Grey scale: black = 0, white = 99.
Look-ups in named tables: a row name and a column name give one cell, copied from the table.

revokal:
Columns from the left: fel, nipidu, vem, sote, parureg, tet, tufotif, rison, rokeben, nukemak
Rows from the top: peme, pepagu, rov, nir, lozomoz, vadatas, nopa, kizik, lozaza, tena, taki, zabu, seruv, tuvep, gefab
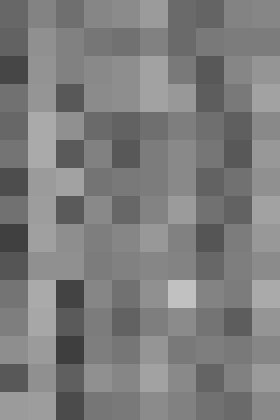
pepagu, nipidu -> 56
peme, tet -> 60
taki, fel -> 45
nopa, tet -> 48
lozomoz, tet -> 43
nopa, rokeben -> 44
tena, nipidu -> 56
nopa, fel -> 30
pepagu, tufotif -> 41
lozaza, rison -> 33
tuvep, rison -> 39
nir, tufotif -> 59
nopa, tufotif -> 53
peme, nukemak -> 52
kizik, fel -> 44
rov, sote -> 53
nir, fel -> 44
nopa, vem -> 63
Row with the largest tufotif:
taki

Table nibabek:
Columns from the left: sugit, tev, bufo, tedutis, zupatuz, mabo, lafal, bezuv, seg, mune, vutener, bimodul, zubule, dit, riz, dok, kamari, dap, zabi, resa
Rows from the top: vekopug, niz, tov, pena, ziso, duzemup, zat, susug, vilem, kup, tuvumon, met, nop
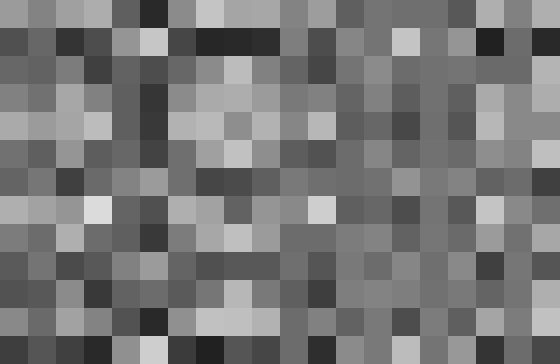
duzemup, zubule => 42
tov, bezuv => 54
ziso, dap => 71
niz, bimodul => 30
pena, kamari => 37
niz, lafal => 27
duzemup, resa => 74
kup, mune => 34
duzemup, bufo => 58
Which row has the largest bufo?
vilem

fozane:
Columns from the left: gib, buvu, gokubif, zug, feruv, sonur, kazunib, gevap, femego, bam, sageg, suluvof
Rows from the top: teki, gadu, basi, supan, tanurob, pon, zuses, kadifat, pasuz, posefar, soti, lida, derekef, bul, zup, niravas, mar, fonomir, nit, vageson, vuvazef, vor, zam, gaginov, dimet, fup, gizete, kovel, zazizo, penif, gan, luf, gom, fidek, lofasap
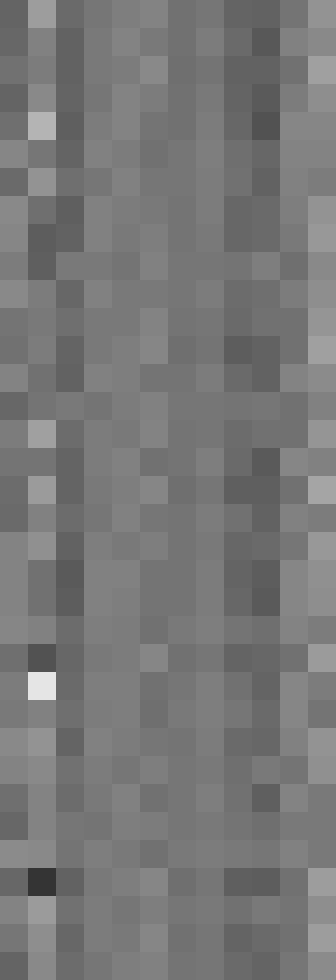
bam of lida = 44
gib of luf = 40
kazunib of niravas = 45
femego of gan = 47
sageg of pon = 51
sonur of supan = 48
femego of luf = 37
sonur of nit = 46
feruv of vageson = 47
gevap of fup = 49

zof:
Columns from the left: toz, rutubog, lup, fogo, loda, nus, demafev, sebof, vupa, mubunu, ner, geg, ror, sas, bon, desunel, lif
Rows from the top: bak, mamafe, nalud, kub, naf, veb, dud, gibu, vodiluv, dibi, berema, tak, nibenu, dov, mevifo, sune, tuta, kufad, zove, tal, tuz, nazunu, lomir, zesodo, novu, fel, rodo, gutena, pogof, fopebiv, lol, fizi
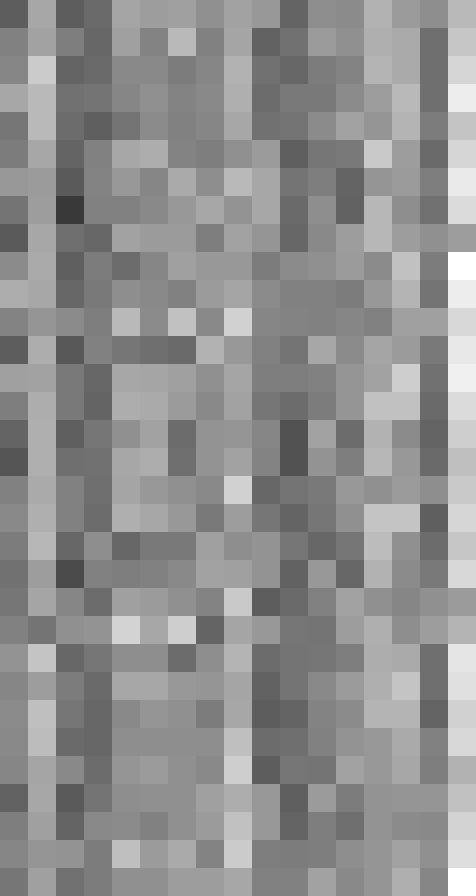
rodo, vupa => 74
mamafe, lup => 49
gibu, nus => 53
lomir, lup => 56
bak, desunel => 55
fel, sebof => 48
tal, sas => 73
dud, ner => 45
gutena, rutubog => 64
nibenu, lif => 90
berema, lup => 40
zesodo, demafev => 42
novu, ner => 45
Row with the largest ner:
dibi

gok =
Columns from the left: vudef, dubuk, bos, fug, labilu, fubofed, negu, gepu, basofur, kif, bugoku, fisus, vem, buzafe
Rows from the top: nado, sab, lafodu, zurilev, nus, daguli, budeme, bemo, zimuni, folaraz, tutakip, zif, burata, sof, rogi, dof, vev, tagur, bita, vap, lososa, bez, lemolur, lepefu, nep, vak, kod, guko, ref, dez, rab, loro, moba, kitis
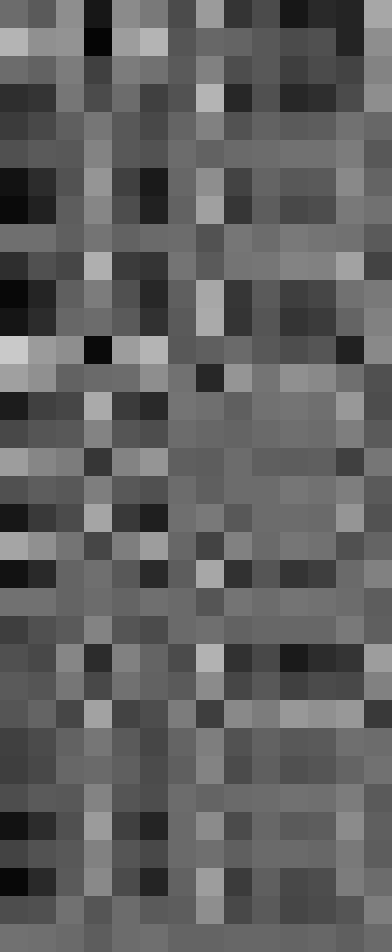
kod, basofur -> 32
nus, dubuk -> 28
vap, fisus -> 44
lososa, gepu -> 65
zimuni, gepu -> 32
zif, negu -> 35
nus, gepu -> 50
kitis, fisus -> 40
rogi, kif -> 44
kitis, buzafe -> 41
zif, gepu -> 66
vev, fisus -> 37
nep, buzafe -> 50
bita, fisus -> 41
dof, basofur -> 39
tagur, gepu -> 37
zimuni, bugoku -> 47
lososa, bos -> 39
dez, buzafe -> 37

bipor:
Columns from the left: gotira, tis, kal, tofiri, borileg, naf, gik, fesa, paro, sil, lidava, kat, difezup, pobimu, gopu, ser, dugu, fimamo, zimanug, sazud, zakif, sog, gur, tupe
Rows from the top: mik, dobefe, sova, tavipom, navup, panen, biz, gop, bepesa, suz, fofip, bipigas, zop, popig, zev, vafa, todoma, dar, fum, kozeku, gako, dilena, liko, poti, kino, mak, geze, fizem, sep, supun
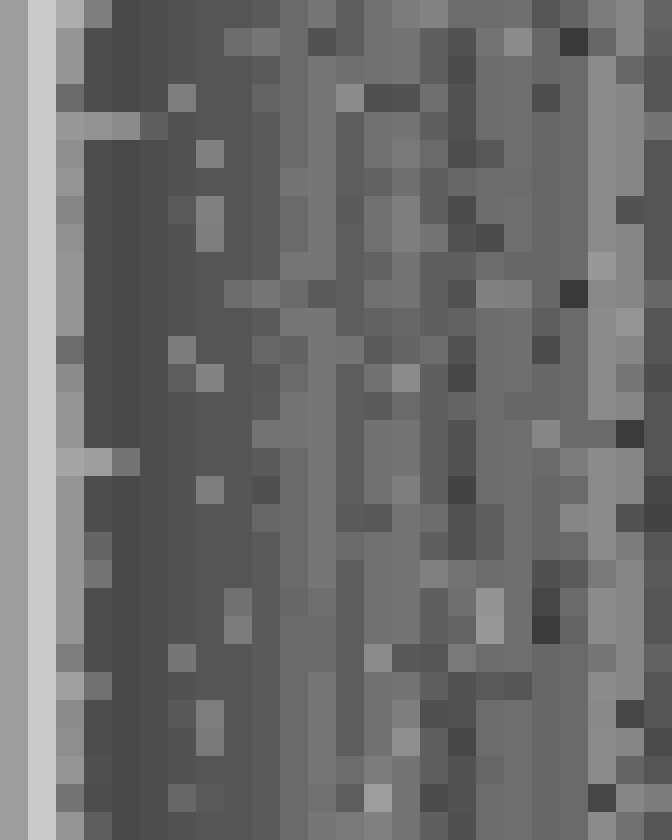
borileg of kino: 28
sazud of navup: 40
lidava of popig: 41
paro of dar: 33
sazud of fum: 40
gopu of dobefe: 45
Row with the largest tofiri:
todoma

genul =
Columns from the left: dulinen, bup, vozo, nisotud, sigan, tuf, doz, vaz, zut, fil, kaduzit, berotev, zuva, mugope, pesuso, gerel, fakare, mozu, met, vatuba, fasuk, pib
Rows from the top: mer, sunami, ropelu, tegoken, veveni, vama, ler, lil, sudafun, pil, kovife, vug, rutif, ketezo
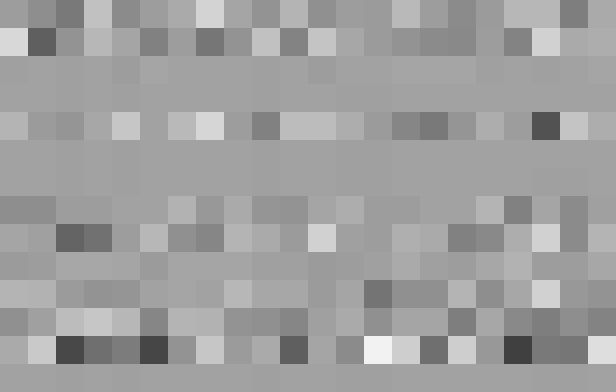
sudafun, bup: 62
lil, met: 50
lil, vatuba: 64
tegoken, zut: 63
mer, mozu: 60
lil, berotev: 64
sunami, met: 51
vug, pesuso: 64
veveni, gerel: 47
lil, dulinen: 55
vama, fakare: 63
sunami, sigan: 64
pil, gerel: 62
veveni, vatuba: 32
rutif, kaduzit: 37
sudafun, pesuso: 68
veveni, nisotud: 65
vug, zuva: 66
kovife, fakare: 70
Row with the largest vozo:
vug

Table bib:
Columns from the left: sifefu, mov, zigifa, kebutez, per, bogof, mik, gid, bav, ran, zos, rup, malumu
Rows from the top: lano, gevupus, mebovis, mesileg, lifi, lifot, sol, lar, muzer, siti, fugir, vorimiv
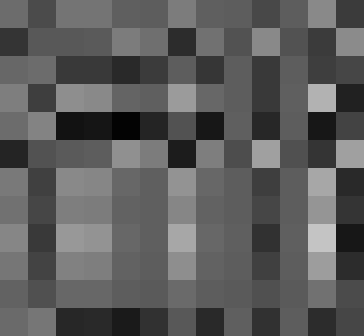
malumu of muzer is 9
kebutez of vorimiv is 16
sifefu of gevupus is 20
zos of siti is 36
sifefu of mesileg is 49
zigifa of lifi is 7
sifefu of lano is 42
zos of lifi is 36
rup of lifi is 9
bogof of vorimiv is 19
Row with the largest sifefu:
muzer

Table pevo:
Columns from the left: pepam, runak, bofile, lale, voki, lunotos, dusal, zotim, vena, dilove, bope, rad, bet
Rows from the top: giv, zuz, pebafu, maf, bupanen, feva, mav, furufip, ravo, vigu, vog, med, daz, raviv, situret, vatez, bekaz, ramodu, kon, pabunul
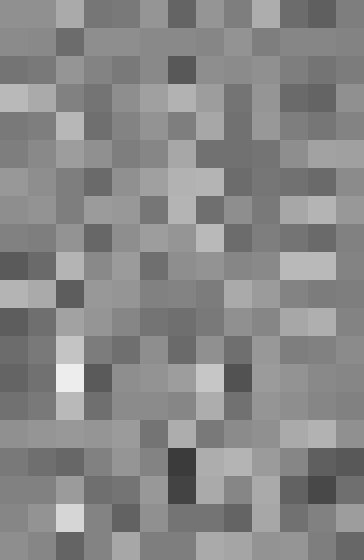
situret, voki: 54
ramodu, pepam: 50
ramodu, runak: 50
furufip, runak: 57
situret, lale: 43
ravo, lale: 40
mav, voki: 56
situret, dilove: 58
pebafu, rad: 45
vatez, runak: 58
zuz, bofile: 42
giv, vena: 49

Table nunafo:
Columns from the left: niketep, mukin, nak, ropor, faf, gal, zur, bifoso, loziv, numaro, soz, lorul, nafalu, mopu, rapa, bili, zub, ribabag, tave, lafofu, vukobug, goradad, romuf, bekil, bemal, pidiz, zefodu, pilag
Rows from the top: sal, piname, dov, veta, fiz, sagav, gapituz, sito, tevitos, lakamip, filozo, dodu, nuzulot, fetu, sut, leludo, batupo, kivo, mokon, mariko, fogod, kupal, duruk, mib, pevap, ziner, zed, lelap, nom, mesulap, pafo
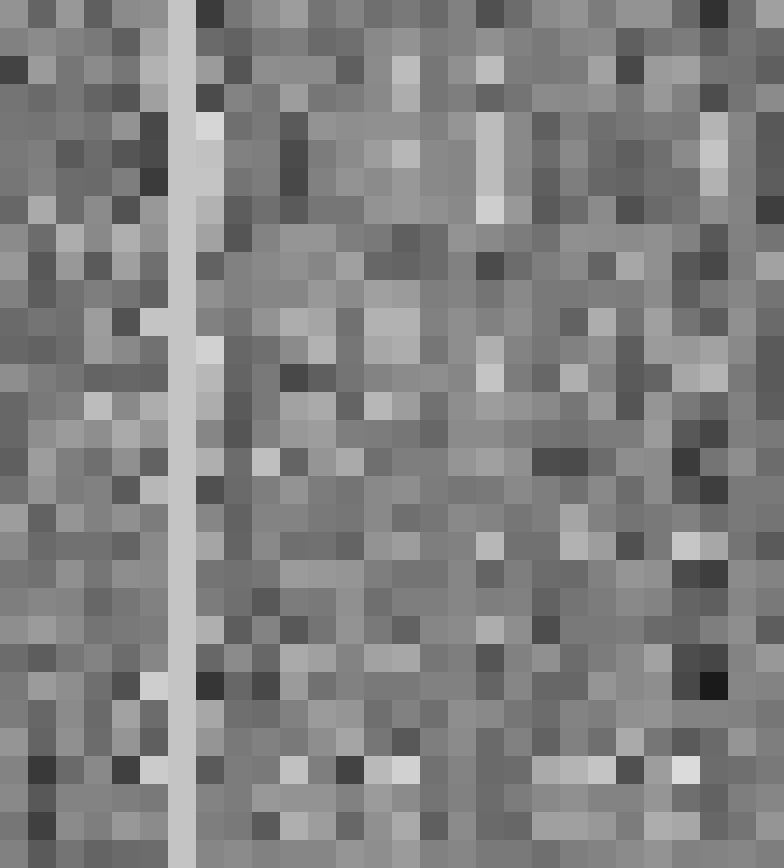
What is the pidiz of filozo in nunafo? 47
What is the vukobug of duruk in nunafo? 47
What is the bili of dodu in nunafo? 50
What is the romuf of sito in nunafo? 31
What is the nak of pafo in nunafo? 45
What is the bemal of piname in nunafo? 48
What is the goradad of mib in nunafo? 48
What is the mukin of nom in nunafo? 34
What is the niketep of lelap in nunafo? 51
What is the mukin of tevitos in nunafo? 42
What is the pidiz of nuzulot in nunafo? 63
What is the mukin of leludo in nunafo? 55
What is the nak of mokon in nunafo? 58
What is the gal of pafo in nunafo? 42
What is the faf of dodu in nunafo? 32
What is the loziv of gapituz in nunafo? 45
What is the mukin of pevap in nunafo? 60
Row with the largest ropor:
sut

